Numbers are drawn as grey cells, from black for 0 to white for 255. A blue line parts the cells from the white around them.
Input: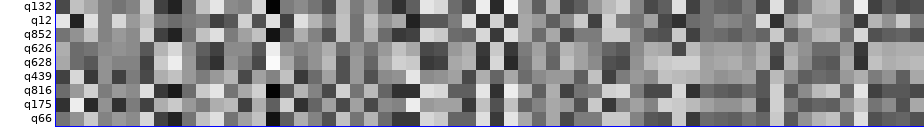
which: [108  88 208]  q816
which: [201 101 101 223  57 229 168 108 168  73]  q66
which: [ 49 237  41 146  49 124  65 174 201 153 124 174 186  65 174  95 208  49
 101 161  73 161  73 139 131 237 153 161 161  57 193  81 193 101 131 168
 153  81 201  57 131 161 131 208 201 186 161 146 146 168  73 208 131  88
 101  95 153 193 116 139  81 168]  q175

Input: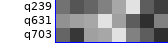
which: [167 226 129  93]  q703
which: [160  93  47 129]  q631
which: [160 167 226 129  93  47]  q703
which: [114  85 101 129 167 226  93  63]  q239
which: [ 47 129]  q631

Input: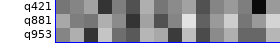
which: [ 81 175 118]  q421
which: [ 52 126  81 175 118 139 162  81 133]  q421
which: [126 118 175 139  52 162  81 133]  q881
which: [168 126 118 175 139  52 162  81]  q881
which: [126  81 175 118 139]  q421
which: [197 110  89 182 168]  q953

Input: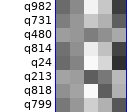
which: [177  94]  q731
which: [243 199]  q982
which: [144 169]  q480
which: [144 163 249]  q818
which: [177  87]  q799
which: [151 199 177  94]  q731

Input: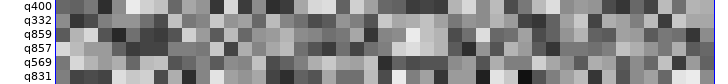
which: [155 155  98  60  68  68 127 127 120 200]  q857
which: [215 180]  q569
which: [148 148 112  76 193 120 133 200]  q332
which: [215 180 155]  q569
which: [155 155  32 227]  q831
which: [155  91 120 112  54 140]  q859
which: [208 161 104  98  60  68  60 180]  q400

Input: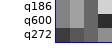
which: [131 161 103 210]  q186
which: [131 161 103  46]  q600

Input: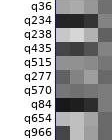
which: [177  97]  q238
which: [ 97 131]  q277
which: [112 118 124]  q570
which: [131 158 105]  q277
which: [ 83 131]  q435

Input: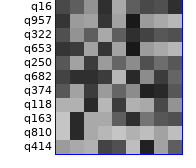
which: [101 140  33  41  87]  q374
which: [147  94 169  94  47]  q322
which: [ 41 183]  q118
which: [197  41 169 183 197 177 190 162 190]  q810
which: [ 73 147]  q118
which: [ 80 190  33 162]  q414

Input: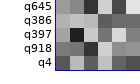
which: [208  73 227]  q645
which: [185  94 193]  q4
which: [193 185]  q386
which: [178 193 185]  q386
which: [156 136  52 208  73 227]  q645

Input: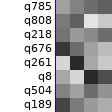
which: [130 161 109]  q504
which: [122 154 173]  q189
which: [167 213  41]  q8
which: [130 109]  q785
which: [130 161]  q504

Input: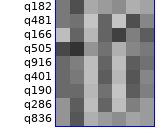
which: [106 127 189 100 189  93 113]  q916
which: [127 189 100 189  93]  q916
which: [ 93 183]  q401
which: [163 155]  q836

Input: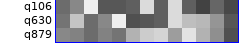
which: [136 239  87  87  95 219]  q106
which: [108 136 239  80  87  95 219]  q630
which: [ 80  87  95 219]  q630

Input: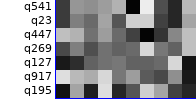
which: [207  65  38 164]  q23
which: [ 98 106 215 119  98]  q269
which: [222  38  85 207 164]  q195
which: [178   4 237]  q541
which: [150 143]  q541
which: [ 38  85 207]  q195

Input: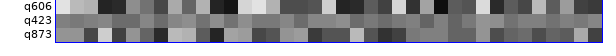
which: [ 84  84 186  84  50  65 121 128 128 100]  q873
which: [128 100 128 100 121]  q423

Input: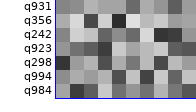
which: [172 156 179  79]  q994
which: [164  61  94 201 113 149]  q984
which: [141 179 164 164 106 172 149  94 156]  q931
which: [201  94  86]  q923
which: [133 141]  q931

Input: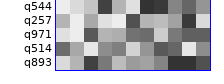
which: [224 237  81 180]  q257
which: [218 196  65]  q544
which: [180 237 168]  q257
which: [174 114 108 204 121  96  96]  q971
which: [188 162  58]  q257
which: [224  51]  q544

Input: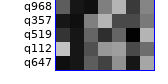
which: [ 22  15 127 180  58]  q968
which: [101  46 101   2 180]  q519
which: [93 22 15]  q968

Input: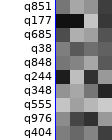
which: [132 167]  q848
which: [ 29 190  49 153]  q244
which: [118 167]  q851
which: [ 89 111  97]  q38
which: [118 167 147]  q851

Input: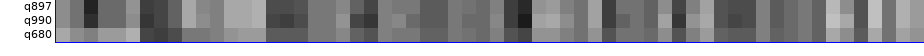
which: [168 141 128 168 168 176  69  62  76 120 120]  q990
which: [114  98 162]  q990
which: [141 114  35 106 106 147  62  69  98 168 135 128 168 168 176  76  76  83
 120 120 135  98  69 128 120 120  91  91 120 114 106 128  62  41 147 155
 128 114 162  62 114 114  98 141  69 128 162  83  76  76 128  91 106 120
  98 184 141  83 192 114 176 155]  q897

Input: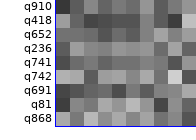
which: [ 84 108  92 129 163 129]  q652
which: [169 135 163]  q868

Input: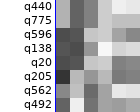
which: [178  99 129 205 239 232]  q440
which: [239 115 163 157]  q492
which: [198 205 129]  q20

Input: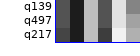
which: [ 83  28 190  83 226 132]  q139
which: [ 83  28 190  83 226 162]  q497

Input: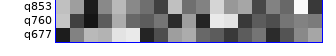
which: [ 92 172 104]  q760
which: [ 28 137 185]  q853
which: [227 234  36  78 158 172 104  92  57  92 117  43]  q677
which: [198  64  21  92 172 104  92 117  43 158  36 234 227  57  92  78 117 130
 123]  q760

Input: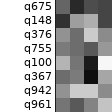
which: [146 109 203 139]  q376
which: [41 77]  q675
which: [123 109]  q755
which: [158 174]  q148

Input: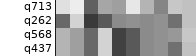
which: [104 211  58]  q262
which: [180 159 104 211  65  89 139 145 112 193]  q437

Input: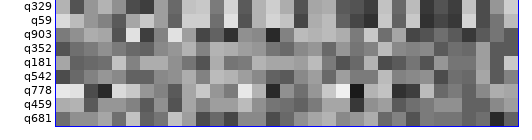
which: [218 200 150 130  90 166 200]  q778
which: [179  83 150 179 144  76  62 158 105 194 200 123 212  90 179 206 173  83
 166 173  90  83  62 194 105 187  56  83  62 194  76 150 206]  q329

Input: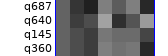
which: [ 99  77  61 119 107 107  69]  q145
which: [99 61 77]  q640
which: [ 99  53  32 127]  q687
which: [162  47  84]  q640
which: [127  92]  q687
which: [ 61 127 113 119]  q360

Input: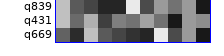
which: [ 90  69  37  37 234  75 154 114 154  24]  q839
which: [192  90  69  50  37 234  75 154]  q669
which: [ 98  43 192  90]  q669
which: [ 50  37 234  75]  q669

